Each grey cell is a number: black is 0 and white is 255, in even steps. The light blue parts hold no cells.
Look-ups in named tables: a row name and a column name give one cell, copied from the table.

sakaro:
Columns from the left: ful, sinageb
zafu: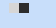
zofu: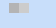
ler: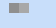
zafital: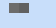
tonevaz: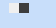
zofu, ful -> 180
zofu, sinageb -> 204
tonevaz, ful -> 239
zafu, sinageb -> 44
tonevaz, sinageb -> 61
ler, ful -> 143
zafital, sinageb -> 97
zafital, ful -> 108
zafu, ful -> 214
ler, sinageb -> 168

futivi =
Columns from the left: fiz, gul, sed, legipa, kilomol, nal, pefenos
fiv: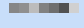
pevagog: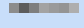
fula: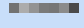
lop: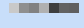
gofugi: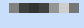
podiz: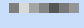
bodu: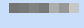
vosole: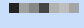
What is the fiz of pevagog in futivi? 140
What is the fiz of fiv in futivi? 134
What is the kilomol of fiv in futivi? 110
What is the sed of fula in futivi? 147
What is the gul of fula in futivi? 172
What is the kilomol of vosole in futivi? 177
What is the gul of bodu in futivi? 120
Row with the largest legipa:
lop

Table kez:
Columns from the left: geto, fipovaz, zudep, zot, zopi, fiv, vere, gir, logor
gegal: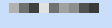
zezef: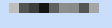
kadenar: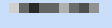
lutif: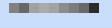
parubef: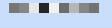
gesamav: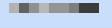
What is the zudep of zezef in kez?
62
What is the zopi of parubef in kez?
241
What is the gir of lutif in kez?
105
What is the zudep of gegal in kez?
63
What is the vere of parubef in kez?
182
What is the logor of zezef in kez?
164
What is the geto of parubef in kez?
118
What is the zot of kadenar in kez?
99
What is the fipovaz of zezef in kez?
83
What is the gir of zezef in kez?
84
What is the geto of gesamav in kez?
178
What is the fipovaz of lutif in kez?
103
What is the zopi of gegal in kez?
113
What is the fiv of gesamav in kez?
148

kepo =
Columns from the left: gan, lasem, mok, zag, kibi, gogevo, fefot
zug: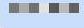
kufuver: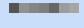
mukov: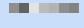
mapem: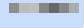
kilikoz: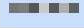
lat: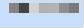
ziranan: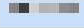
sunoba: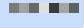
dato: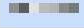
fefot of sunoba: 96
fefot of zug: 98
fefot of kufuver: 166
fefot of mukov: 130
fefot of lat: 121
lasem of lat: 68
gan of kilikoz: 116
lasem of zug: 171
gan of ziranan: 131
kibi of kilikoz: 89
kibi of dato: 181

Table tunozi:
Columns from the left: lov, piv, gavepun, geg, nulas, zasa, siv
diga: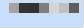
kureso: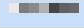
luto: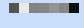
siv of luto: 15
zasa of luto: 134
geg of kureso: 177
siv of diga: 93
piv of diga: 51
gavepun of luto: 130
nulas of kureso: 70
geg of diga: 126
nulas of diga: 213
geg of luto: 133
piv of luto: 233
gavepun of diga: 49
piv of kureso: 124
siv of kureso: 104

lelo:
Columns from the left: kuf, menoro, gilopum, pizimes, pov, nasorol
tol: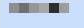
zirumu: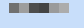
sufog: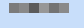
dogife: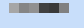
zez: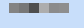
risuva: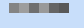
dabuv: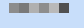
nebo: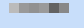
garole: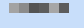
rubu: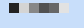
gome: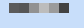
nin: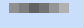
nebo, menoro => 153
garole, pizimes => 93
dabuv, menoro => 121
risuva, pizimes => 153
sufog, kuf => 123
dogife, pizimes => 64
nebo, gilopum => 145
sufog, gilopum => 91
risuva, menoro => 157
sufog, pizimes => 151
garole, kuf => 163
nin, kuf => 144
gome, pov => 155
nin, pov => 148
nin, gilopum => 98

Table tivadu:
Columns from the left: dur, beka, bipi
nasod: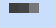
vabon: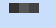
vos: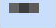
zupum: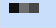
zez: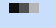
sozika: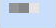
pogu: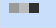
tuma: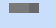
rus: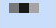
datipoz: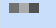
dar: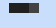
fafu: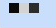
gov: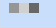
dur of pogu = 154
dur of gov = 150
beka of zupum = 110
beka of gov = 208
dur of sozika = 148
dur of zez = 14
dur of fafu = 10
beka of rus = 24
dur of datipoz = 113
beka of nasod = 69
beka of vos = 62
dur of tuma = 121
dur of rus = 120
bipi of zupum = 71
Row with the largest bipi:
sozika

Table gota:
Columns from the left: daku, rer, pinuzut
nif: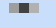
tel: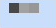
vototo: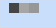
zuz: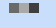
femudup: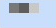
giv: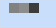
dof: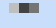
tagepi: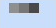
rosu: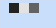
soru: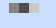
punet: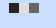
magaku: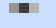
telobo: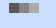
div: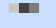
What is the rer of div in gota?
66
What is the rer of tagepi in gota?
118
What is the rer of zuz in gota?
169
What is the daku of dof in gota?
191
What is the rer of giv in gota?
140
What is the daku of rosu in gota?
34
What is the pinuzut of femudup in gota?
200
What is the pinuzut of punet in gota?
100
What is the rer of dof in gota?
67

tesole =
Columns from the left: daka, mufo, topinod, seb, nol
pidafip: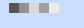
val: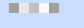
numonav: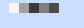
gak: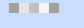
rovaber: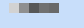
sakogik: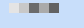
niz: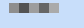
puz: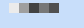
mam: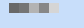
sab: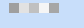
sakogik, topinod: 107
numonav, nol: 76
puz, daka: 235
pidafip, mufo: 146
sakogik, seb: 170
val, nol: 160
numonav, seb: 126
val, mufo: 233
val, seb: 248
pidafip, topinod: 216
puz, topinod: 66
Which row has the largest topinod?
pidafip

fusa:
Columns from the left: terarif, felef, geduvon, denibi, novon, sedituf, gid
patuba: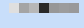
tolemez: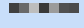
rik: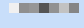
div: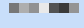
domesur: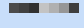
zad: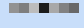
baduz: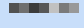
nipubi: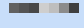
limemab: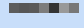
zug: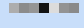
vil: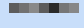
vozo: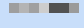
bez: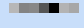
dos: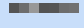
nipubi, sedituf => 139
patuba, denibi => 41
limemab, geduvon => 89
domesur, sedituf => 150
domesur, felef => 64
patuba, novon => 151
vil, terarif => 92
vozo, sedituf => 82
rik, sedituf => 194
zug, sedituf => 147
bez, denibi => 85
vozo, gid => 154

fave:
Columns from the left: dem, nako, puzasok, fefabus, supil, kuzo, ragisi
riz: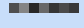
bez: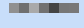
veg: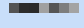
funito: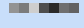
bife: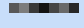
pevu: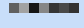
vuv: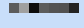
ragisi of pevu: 50
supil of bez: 68
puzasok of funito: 206
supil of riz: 53
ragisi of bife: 39
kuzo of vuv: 81
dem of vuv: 92
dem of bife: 88
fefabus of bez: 113
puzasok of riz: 39
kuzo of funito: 111
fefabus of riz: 104
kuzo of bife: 105
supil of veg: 85
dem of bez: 144
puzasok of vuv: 12
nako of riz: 132
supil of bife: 69
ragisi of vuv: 35
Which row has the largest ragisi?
veg

